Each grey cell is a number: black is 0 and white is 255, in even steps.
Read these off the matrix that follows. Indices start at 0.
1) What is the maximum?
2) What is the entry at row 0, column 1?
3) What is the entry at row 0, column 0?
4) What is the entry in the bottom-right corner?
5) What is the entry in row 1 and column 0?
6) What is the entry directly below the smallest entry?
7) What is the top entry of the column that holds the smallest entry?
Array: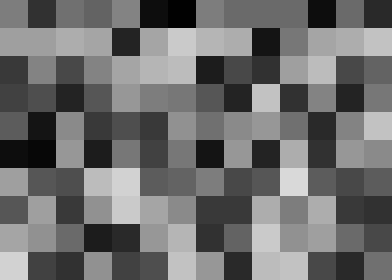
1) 217
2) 49
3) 125
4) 112
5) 159
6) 202
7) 1

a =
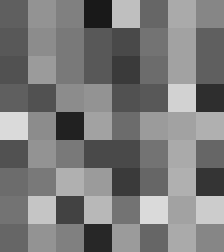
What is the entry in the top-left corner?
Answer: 95
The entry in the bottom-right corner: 134
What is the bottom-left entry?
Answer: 102
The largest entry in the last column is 204
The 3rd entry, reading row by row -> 128
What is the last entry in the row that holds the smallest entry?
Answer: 134
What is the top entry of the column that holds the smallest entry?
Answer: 25
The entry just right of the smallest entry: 191
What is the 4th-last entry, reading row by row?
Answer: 155
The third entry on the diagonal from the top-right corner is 108

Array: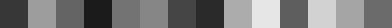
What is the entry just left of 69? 134
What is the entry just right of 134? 69
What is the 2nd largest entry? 210
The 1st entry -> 55

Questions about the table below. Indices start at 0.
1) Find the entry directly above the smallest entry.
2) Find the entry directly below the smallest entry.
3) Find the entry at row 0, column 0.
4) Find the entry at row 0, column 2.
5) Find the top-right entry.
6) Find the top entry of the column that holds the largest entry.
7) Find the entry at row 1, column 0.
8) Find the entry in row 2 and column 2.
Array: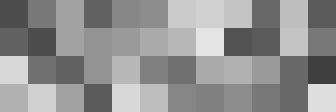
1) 120
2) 222
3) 76
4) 162
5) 90
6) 209
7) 97
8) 97

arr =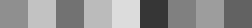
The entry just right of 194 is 114
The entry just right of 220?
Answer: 54
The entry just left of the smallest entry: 220

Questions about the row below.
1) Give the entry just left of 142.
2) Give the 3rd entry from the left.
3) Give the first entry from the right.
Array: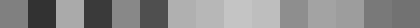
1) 190
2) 170
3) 114

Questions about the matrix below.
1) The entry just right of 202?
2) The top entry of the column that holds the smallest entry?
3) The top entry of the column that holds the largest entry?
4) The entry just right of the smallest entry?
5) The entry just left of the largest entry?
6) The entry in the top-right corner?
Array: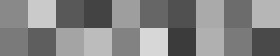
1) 88
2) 80
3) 102
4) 176
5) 130
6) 182

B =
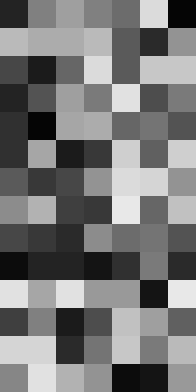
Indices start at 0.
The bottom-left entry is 134
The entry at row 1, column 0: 186
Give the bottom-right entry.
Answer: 153
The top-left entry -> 35
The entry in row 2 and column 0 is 71
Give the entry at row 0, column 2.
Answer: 159
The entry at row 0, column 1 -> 128
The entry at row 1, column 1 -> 172
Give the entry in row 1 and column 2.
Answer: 172
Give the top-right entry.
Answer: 5
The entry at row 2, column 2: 102

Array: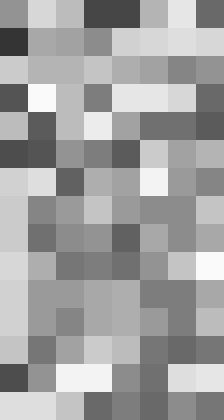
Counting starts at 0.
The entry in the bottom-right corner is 118
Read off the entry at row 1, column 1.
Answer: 168
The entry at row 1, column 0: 52
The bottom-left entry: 222
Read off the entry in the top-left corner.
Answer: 147
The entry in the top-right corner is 105
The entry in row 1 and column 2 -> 162
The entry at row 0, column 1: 215
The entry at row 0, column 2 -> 188
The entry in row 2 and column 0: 203

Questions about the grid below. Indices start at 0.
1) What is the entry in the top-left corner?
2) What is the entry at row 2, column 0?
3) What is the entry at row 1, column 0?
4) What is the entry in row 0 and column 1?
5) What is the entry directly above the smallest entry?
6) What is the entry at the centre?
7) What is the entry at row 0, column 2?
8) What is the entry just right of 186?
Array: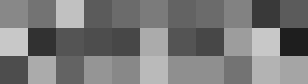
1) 136
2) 77
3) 200
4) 115
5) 91
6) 171
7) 193
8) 143

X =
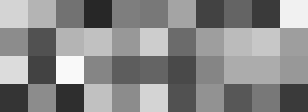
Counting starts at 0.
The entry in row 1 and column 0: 140
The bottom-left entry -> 52
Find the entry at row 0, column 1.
180
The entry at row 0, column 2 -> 114
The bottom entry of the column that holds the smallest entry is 193
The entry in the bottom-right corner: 58
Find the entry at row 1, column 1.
81
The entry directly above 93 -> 152
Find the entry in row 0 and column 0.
212
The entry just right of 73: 133
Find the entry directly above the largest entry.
180
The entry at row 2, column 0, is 220
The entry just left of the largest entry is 66

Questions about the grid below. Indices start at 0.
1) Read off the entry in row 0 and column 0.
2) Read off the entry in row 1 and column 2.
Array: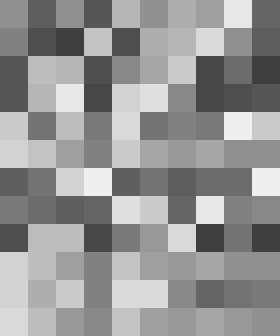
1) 144
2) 63

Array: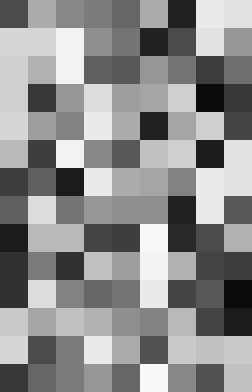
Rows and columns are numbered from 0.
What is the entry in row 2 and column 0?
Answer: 207
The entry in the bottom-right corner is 193
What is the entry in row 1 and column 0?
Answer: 214
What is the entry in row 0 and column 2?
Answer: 136
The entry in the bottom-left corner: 55
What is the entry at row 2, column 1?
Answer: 177
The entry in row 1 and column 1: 214
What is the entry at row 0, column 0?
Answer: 75
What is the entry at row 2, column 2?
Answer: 242
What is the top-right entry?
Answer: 226
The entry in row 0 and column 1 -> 171
